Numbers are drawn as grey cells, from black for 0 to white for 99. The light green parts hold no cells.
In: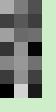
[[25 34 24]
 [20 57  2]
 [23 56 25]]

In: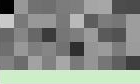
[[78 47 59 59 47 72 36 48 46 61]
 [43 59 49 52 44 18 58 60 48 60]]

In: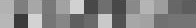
[[71 23 82 46 52 37 41 78 32 65 63 44 45 45]]

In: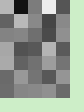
[[38 72 53 27 53]
 [65 32 34 70 35]
 [41 59 45 34 58]]

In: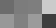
[[59 50 60 24]]

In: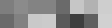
[[41 50 78 79 35 24 37 81]]

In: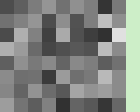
[[44 50 58 30 55 32 49 74 55]
 [68 60 41 27 31 34 32 73 54]
 [54 43 44 23 60 43 47 72 54]
 [61 45 36 50 19 39 34 21 40]]
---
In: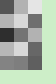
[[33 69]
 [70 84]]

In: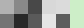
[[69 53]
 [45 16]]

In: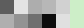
[[36 88]
 [68 57]]

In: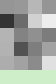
[[58 59]
 [20 42]]

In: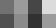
[[44 60]
 [31 54]]

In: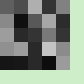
[[37 30]
 [53  6]]

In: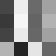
[[27 92]
 [22 95]]

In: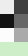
[[92 25]
 [ 7 40]]
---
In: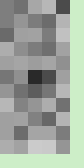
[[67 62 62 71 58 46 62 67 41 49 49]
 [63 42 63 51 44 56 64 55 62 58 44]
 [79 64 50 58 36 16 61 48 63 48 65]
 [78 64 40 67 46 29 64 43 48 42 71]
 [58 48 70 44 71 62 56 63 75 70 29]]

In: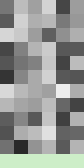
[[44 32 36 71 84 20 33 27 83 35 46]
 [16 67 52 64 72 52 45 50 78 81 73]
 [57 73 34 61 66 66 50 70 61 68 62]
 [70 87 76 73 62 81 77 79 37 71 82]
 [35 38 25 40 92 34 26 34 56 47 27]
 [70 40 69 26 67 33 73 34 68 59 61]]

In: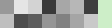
[[74 59]
 [30 89]
 [36 82]
 [58 22]
 [50 65]
 [64 71]
 [78 24]]

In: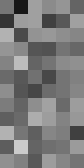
[[56 36 69 37 48 55 41 51 58 69 20 46]
 [50 79 46 41 39 33 34 73 53 29 61  9]
 [34 39 37 67 55 27 44 39 33 57 62 62]
 [61 43 52 61 63 42 28 45 32 59 25 54]
 [52 45 49 51 41 45 45 54 45 55 34 58]
 [45 60 25 59 61 52 50 56 40 52 62 39]]

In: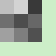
[[62 43 74]
 [49 30 82]
 [31 40 22]]

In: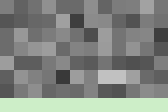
[[33 37 61 42 42 33 49]
 [47 57 36 52 59 36 38]
 [55 50 36 58 43 40 44]
 [40 46 47 61 48 41 56]
 [43 22 53 41 53 62 41]
 [41 61 38 51 44 24 41]
 [51 50 35 49 30 54 55]
 [34 75 45 60 61 53 39]
 [32 75 34 45 45 39 48]
 [46 62 31 57 51 32 49]
 [54 41 33 46 52 48 63]
 [51 37 49 33 24 44 46]]

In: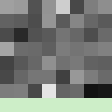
[[48 28 26 64 29 38 62]
 [49 40 34 42 16 36 60]
 [28 46 40 41 32 30 32]
 [89 46 56 37 35 58 57]
 [39 25 44 48 45 35 80]
 [41 59 47 45 40 52 28]
 [ 7 48 38 47 30 40 49]
 [ 9 41 37 50 41 35 55]]

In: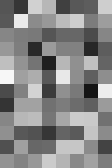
[[57 31 56 52 20 29 96 74 59 52 34 33]
 [51 62 34 71 63 50 62 57 49 48 91 21]
 [59 40 32 73 63 82 67 45 16 47 54 81]
 [79 41 21 46 44 23 34 12 60 33 59 71]
 [70 77 39 65 48 56 90 71 50 40 73 25]
 [53 77 35 79 42 47 55 56 50 40 80 34]
 [63 54 76 78 37  8 37 75 15 29 48 36]
 [48 26 54 44 60 92 55 39 36 52 61 80]]
